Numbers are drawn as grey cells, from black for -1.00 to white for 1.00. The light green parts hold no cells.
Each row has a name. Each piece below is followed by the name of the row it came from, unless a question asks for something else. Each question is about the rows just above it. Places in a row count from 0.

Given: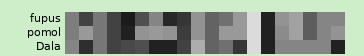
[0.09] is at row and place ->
pomol, 15
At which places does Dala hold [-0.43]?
4
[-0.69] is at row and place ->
fupus, 7
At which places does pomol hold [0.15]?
5 7 9 19
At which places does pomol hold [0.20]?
1 6 11 12
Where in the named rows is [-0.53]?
pomol, 8

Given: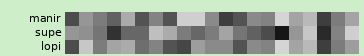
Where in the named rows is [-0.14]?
lopi, 5
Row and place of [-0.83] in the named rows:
supe, 15
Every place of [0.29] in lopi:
3 16
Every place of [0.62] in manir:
8 9
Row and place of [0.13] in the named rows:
supe, 1
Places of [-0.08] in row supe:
2 12

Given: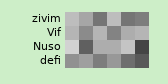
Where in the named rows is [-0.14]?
defi, 4
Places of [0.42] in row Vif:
0 2 5
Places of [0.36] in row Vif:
4
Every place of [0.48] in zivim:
0 3
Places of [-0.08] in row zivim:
2 4

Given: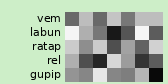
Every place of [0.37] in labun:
1
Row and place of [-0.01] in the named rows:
gupip, 4
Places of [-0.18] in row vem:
0 2

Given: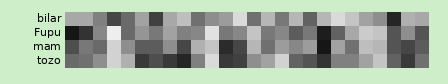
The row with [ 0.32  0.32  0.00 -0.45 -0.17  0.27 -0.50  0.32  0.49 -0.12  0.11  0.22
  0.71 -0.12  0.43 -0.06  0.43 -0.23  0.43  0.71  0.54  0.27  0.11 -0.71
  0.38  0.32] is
bilar
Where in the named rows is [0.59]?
Fupu, 21
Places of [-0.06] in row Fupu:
6 11 14 17
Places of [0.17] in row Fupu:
5
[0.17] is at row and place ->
Fupu, 5
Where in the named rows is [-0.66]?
mam, 11

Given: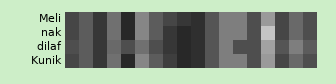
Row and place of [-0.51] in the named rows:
Kunik, 7
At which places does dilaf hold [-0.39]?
0 4 6 12 13

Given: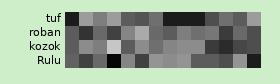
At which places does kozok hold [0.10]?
1 5 8 9
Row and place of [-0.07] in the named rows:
roban, 10
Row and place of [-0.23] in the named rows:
Rulu, 0
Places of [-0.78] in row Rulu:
13
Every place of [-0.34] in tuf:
5
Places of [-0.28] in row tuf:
4 12
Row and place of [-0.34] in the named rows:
tuf, 5

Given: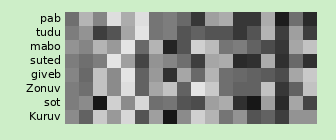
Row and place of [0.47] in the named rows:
mabo, 10
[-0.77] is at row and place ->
pab, 15
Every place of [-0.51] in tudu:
2 15 17
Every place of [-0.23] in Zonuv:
5 8 12 13 16
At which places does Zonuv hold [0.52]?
2 7 14 17
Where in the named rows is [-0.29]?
giveb, 14

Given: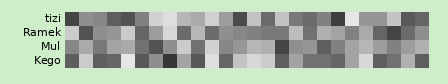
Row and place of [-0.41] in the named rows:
tizi, 12
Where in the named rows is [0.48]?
Ramek, 16
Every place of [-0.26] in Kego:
0 2 15 22 25
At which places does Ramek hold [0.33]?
21

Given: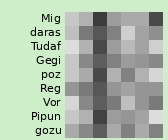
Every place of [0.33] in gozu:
0 3 5
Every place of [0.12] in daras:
6
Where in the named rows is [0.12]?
daras, 6
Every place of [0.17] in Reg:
0 3 5 6
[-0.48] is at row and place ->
Pipun, 2
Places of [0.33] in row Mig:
4 5

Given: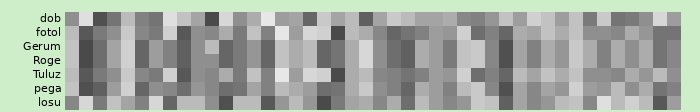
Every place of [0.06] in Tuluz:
5 10 22 39
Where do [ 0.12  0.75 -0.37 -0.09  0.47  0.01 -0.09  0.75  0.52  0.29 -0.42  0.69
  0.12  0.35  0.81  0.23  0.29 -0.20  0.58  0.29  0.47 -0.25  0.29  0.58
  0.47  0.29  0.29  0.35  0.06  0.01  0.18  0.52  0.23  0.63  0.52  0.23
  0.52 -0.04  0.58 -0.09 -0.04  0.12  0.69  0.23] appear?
dob

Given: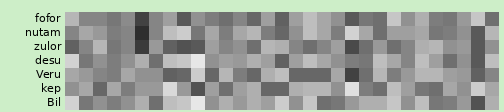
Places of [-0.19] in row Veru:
8 10 13 16 17 18
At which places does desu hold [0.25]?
11 14 16 26
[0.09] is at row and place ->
fofor, 4

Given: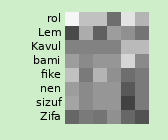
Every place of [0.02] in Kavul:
0 1 2 3
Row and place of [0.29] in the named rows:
sizuf, 0
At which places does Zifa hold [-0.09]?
2
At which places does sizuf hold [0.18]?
2 3
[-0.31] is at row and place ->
nen, 4

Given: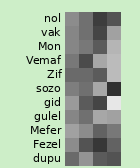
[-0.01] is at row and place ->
sozo, 0
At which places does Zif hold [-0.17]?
0 1
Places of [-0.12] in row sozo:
1

